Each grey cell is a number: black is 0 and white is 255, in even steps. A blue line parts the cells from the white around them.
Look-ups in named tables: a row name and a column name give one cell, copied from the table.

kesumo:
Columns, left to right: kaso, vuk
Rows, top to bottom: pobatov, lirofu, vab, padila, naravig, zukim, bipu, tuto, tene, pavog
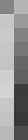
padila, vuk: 119
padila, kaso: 199
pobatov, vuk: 181
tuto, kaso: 200
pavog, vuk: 76
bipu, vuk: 60
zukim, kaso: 207
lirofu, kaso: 199
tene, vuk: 56
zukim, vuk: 97
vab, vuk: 130
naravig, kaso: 196
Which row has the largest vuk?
pobatov

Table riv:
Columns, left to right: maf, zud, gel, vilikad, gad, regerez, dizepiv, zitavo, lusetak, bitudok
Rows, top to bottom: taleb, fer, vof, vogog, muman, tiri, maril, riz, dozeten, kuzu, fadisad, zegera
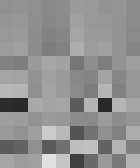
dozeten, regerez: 140
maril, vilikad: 163
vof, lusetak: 148
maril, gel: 143
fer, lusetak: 148
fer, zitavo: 151
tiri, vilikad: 161
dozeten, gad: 151
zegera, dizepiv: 106
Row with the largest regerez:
fadisad

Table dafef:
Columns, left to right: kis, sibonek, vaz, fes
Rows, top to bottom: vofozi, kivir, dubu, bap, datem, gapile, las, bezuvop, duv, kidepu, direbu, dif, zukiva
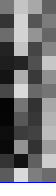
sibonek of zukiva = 218
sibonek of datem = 36
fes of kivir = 124
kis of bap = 35
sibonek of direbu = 147
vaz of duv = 55
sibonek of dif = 18
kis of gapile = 20
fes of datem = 198
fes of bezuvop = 167
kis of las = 72
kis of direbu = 9
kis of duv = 5
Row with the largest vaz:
vofozi

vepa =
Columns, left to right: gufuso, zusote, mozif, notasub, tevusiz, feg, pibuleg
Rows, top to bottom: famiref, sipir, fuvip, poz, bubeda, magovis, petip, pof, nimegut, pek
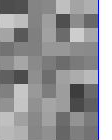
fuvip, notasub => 161
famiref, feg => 164
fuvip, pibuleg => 168
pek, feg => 126
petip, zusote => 198
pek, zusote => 177
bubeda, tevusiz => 108
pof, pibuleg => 95
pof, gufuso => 146
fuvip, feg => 205
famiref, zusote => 80
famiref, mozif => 132
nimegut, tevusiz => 108
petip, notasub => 125
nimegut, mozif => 137
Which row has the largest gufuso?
sipir

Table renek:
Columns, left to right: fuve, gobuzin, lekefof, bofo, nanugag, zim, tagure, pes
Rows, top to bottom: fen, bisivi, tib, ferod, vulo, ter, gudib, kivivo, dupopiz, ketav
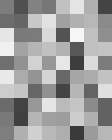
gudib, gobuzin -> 197
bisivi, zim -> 176
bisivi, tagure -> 183
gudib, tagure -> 99
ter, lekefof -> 148
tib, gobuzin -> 122
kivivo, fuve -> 107
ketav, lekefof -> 208
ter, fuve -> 233
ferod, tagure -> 192
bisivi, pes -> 138
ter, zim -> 166
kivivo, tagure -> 139
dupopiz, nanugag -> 157
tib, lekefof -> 123
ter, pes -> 194

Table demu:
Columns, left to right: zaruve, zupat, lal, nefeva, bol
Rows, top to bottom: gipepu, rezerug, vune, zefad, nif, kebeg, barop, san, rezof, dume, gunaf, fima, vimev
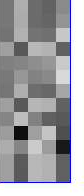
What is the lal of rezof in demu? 129
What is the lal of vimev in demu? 184
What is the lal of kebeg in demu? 130
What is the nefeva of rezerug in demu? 101
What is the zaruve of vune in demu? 115
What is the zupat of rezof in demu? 189
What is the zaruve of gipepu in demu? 119
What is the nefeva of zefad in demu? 178
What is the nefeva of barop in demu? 104
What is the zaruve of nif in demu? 128
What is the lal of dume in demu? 159
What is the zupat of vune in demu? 177
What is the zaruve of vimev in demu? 159
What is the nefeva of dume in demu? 196
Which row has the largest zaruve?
gunaf

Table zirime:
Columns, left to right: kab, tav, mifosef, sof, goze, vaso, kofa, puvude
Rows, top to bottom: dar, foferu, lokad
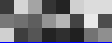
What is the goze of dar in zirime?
35
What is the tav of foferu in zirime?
112
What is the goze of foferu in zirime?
181
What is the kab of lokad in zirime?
208
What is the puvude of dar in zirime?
220
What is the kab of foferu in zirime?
120
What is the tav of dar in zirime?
213
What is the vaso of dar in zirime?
208
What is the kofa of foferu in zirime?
233
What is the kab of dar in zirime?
58
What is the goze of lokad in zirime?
47
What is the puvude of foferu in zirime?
77
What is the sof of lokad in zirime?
35
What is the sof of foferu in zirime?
147
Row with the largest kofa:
foferu

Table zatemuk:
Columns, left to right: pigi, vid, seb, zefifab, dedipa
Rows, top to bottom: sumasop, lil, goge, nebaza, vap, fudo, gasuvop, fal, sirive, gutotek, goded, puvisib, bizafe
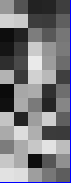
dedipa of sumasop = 62
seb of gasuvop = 172
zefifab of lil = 59
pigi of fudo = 179
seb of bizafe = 158
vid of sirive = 35
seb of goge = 125
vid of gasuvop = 167
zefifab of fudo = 185
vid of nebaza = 58
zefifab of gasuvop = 48
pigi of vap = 46
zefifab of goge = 88
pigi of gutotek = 170
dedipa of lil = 95
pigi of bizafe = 226

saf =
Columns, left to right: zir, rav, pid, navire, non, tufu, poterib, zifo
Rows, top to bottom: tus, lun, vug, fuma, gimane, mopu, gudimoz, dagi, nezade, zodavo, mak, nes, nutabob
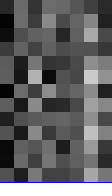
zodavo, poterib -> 191
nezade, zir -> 31
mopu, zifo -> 146
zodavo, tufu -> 79
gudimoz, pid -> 61
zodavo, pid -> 137
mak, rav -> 95

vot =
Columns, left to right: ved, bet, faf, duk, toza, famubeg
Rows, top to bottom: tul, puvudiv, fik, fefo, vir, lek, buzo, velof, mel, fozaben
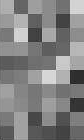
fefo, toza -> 102
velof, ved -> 149
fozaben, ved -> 89
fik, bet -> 209
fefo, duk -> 94
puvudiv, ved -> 153
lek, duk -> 213

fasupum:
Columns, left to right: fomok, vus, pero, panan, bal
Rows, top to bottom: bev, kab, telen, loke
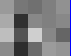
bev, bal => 145
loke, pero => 106
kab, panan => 128
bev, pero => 112
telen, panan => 135
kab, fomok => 170
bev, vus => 119
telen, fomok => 190
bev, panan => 127
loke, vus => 45
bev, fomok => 154
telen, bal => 101
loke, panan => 155
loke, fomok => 138
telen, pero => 207
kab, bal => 136
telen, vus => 83

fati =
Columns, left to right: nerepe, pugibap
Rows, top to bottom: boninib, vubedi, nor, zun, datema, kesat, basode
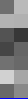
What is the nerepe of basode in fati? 104
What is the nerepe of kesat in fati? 209
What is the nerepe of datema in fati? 113
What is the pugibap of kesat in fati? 166
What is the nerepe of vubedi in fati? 179
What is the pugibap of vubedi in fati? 177
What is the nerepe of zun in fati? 69
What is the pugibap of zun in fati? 101
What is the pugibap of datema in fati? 105
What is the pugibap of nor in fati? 55
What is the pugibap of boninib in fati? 186
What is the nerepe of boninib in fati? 111
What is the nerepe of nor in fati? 83
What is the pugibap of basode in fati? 137

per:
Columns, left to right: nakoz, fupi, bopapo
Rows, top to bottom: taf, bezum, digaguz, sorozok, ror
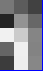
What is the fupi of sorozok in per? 239
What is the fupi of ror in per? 238
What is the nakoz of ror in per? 60
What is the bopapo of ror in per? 135
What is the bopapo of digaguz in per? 133
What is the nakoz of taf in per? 120
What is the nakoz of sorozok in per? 101
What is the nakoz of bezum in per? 36
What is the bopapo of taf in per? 65
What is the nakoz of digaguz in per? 241
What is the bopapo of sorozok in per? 131
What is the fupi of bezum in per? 147
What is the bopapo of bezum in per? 103
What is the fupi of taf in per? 92
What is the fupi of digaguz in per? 203

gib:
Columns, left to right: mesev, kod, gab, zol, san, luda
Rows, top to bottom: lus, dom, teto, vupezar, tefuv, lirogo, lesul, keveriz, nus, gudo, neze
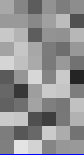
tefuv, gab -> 170
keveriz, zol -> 127
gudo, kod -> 87
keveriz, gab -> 163
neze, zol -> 133
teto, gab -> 93
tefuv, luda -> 114
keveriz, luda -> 193
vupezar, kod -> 198
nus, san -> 120
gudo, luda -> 115
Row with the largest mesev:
tefuv

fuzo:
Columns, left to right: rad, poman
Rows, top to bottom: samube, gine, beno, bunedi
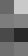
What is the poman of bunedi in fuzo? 122
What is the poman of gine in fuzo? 131
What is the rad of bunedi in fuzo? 112
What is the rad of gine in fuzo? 125
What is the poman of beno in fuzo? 40
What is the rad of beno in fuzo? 73
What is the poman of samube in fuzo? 201
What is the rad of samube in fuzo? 104
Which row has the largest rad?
gine

